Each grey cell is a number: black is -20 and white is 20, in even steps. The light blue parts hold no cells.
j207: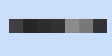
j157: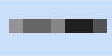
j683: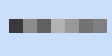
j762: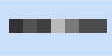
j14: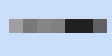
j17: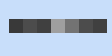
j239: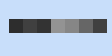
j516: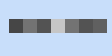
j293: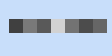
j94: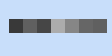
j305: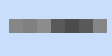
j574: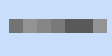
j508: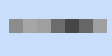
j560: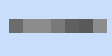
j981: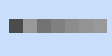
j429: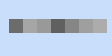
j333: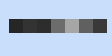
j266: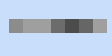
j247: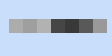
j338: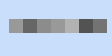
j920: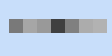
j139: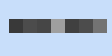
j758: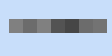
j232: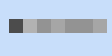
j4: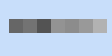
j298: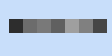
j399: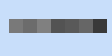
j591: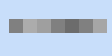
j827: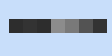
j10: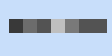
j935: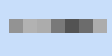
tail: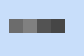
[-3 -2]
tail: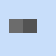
[10 -1 -7 -7]
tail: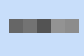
[4 8]
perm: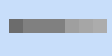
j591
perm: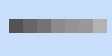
j4
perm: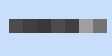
j17

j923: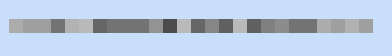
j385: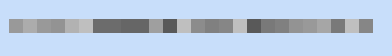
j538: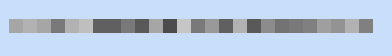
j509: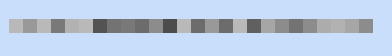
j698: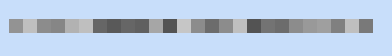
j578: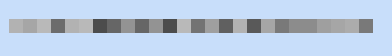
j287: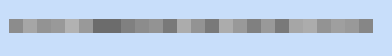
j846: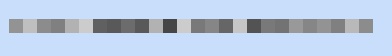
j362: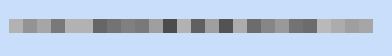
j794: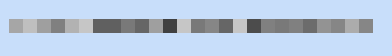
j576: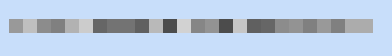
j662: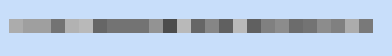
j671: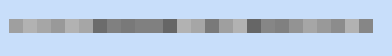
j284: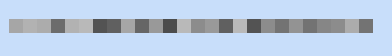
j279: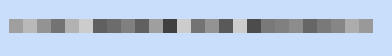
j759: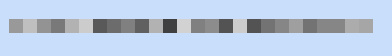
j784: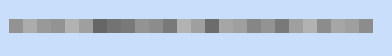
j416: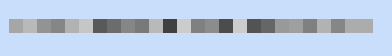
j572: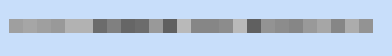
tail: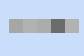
[ 9 -7 -5  6 -4  4 -8  9  2  4 -5  9 -7  2 -2  3 -2  1  2  7 -2]
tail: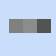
[12 -7 -2  1  5 -2  1  1  7  6]

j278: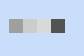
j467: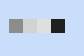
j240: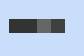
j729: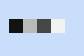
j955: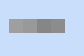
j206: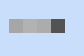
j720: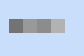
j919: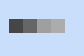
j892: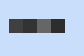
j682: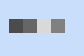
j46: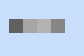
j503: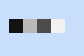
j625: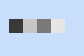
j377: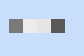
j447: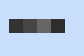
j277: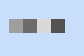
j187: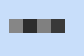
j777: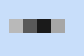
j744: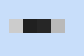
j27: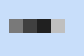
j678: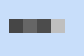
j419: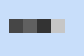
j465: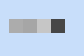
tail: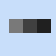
[10]
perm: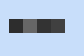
j892
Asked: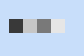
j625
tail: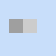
[14 -7]

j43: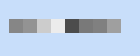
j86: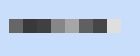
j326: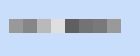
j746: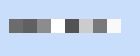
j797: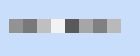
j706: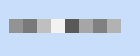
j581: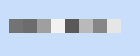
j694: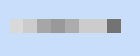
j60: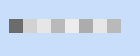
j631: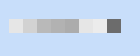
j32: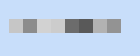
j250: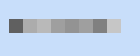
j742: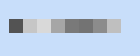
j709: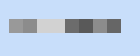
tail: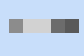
[ 2 -4]
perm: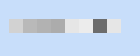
j631
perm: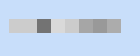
j694

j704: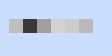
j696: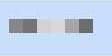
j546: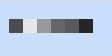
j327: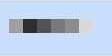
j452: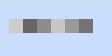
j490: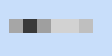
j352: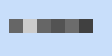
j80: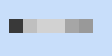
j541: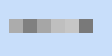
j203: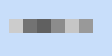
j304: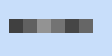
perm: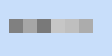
j541
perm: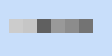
j203
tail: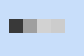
[9]
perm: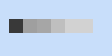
j490
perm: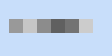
j203
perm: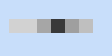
j490

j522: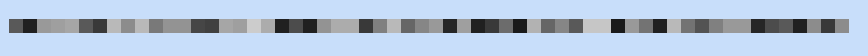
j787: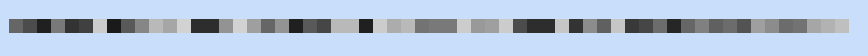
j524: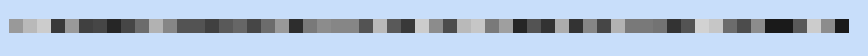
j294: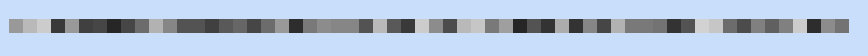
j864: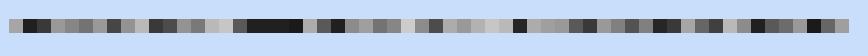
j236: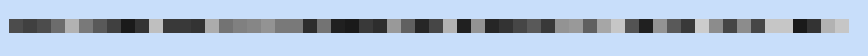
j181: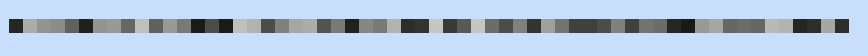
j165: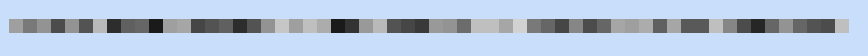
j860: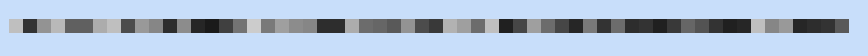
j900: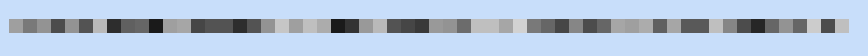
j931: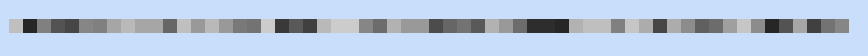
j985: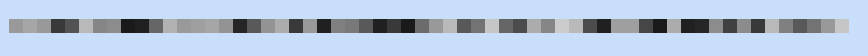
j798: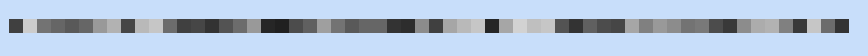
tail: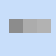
[  0 -11  11  -3 -12]
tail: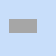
[ -4  10   4   9   4  -1  -2  12 -11  -6 -10   9  12  12   1  -3   8   4
   4  -8  -4  -2  -6   8   4  -3 -13 -13 -14   8  10  10   0  11   7  -9
   7   2  -5  -3   5  11   2 -14  -7   6 -10  -2   1]
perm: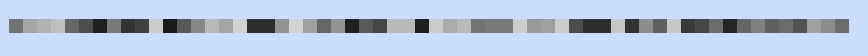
j787
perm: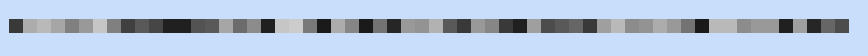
j985
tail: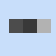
[  5  -3  10 -15  -9   5  -3  -9 -14  -1 -12  -3 -13 -12 -15 -11  -4  -7
 -12 -15 -14  10   1   4 -14 -13 -12  -6]
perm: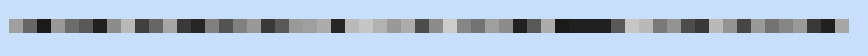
j864
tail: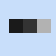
[11]

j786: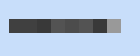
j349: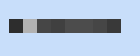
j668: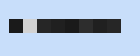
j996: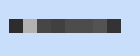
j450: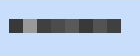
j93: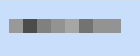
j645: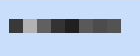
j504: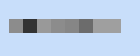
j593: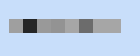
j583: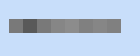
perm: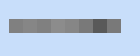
j583
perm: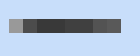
j450
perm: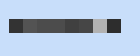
j996

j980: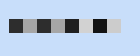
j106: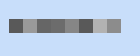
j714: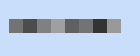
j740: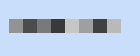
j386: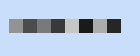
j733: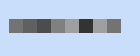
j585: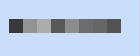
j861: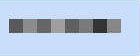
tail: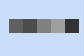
[ 5 -2]
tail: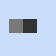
[1]
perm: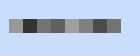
j714

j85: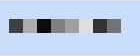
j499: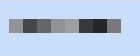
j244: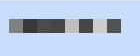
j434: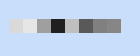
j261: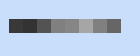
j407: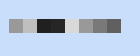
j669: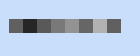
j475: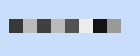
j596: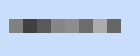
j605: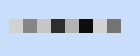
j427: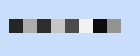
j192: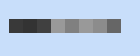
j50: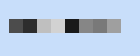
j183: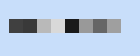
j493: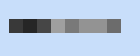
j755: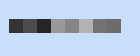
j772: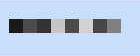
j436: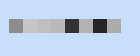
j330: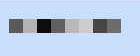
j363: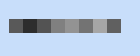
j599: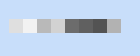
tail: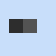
[ 0  3 -2  6 -5]
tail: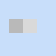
[-16   4  -4   5]
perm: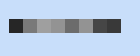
j493
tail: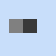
[-8 -9 10 -9 12 -7]
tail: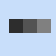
[ 3 -2  6 -5]
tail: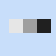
[10 -6  0  1]
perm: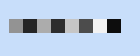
j427

